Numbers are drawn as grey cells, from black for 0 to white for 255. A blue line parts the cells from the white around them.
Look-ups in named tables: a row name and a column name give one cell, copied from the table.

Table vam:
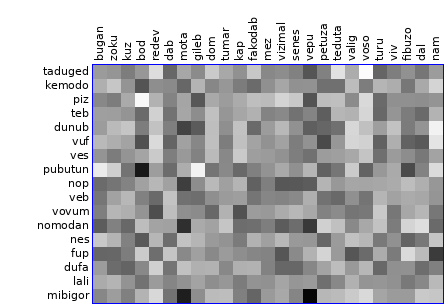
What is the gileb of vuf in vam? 135
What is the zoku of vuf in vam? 174
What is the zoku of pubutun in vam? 207
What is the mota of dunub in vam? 67
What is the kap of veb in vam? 158
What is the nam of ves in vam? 163
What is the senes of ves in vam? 126
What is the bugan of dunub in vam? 156
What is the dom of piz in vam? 169
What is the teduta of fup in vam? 154
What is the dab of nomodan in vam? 161
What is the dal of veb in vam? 167
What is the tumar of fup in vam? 155
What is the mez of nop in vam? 127
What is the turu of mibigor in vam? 165
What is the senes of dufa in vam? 103
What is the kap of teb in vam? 166
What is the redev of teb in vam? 209
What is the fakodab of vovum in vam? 156
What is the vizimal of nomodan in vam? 92
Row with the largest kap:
ves

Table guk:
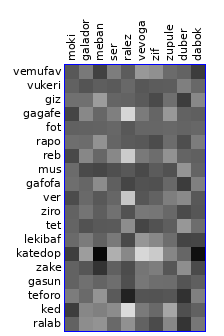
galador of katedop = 157
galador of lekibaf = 123
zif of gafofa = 80
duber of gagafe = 98
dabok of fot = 103
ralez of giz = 99
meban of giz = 156
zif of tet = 82
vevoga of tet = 69
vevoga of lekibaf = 150
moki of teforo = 124
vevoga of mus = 73
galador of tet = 82
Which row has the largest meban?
giz

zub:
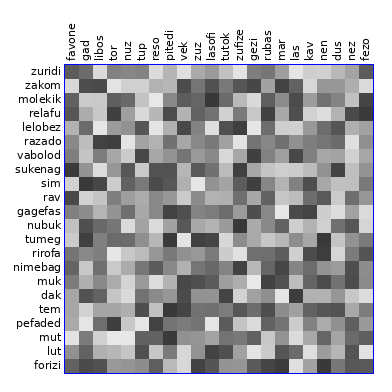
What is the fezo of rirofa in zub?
84
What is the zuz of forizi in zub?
67
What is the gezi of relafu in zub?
199
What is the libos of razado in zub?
66
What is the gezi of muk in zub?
232
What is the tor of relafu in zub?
64
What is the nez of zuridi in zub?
163
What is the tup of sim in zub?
121
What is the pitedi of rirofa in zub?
121
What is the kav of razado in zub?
126
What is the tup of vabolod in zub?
72
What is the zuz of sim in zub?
230
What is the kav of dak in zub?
177
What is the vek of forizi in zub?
215
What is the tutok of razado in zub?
161
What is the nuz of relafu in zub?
159
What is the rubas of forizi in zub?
69

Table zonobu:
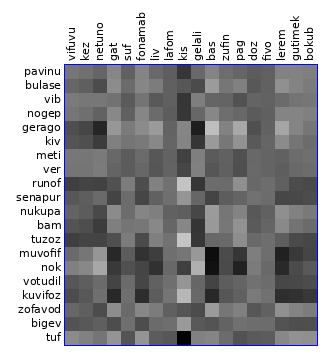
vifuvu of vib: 122
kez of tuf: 129
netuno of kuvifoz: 111
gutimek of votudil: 72
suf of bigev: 111
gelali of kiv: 54
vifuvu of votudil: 87
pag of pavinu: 101
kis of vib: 54
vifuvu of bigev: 83
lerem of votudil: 71
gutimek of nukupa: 129
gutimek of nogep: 132
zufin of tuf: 108
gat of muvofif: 40
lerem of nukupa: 143
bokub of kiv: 108
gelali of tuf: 129
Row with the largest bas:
gerago

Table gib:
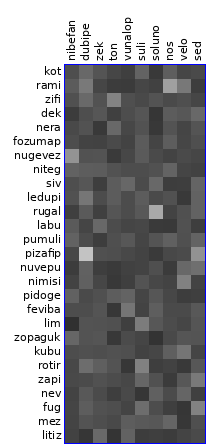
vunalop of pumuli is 87
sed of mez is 79
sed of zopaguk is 84
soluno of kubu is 70
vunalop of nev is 73
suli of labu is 71
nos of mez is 101
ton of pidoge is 93
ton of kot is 70
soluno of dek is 54
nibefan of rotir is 72
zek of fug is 81
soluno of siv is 104
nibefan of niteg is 98
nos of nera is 83
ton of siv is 92
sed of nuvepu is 111

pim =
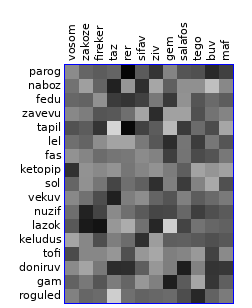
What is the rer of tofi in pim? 80
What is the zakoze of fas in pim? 133
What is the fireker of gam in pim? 85
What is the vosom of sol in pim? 101
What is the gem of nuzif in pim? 72
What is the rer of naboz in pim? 150
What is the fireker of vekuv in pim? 77
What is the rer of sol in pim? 111
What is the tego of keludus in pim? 89
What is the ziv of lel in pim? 87
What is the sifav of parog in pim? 91
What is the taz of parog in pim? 100
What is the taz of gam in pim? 124
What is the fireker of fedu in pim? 145
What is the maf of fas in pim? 120
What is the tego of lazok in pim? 115
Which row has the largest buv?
naboz

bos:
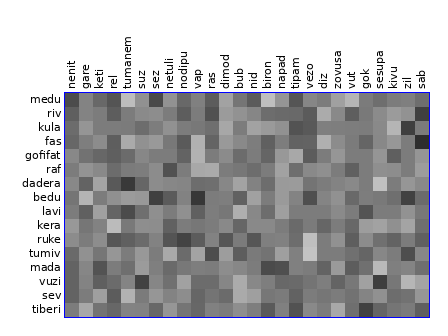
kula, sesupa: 137
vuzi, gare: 131
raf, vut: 96
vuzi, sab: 164
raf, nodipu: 124
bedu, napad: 154
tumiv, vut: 112
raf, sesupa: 143
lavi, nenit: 124
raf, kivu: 141
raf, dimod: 124
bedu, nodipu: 130
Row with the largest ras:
raf

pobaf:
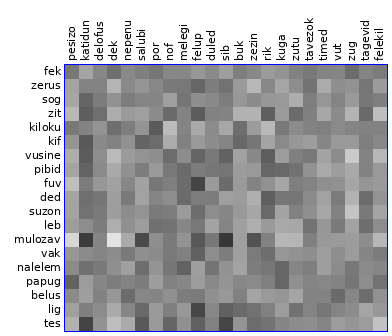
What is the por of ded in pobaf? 133
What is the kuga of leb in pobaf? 169
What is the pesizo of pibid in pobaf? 164
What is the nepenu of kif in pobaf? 145
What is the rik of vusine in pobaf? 94
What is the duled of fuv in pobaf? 154
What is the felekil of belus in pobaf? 145
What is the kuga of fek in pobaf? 147
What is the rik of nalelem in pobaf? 119
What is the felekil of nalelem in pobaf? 134
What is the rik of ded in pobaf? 95
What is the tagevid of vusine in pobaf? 131
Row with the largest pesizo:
mulozav

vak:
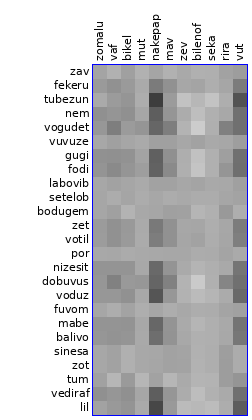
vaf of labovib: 162
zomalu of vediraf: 144
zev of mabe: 170
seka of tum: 179
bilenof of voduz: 187
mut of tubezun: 173
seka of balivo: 175
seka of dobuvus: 176
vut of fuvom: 161
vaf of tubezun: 155
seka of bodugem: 176
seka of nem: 176
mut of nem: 166
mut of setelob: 172
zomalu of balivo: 150
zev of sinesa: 164

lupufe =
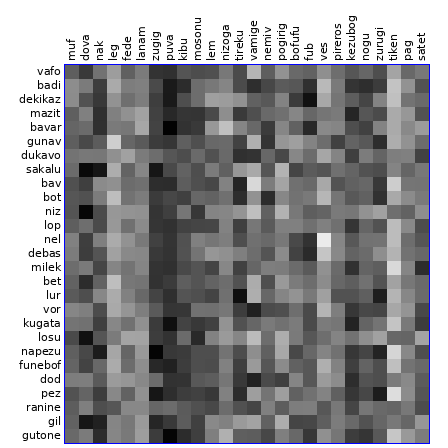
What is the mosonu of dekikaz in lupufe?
109
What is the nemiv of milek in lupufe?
126
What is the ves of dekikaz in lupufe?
168
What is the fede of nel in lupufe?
146
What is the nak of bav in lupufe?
139
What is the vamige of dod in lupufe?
33
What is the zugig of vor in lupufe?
90
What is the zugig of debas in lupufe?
57
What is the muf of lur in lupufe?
90
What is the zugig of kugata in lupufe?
59

